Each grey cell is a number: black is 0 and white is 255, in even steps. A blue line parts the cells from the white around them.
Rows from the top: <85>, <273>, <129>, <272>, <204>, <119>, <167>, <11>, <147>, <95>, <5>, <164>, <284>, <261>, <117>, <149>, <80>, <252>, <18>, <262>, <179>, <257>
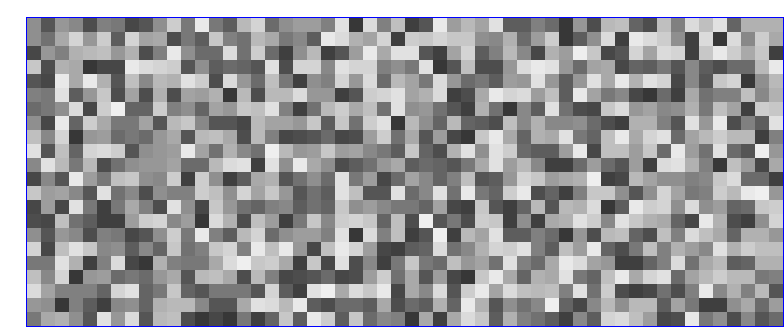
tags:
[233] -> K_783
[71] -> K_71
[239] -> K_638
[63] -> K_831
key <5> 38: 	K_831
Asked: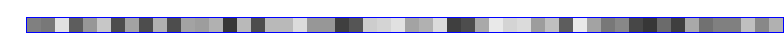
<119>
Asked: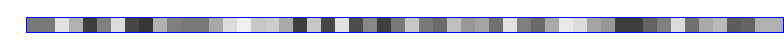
<252>
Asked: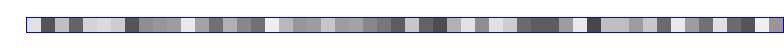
<95>
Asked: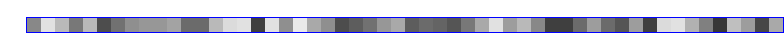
<5>

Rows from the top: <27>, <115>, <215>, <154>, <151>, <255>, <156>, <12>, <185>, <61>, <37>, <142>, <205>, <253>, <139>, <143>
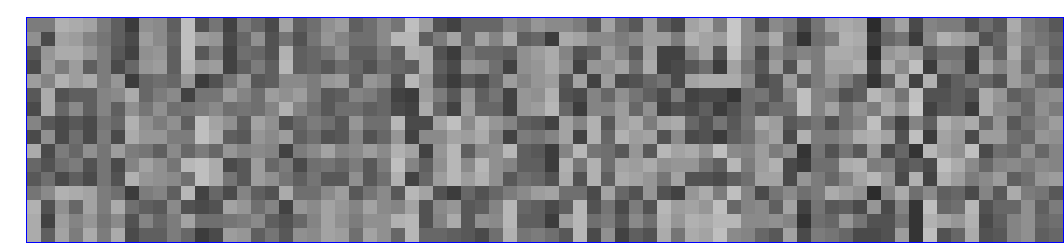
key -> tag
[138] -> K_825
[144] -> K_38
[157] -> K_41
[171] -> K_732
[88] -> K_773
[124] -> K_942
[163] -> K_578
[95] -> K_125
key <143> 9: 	K_125
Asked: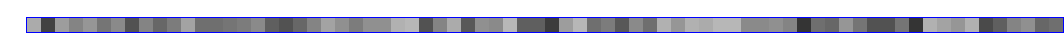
<139>
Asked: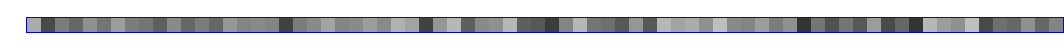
<61>
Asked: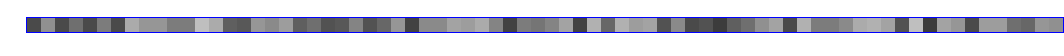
<185>
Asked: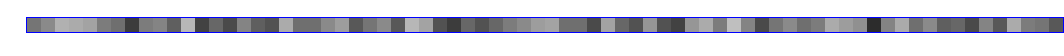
<205>

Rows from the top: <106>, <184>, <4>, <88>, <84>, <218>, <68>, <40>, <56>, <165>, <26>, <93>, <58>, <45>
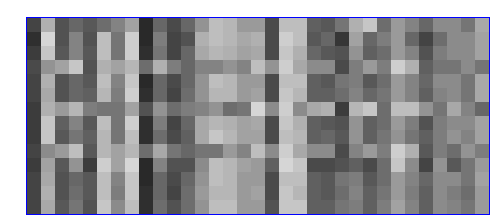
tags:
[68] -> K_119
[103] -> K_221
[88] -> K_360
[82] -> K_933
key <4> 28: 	K_933
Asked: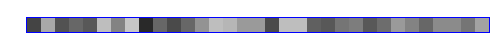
<93>

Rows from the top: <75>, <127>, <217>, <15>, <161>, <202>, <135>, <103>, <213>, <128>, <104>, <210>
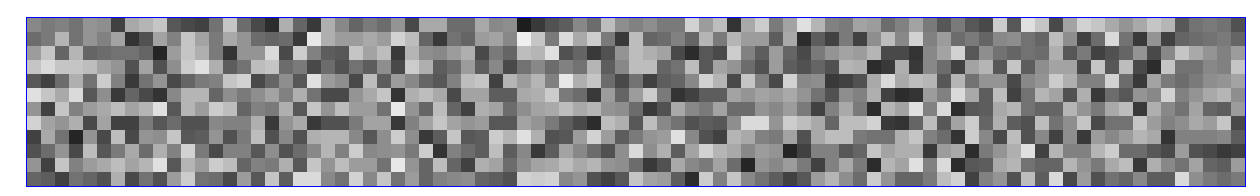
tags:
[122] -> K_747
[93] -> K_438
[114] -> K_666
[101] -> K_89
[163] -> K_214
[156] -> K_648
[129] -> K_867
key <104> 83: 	K_214
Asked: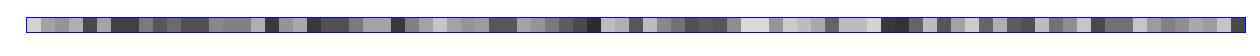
<103>
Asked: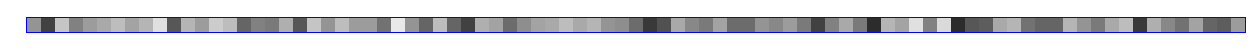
<135>
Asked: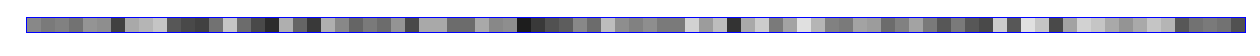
<75>
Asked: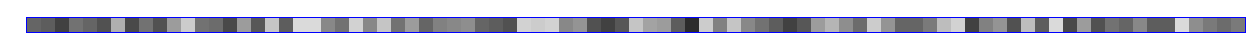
<210>

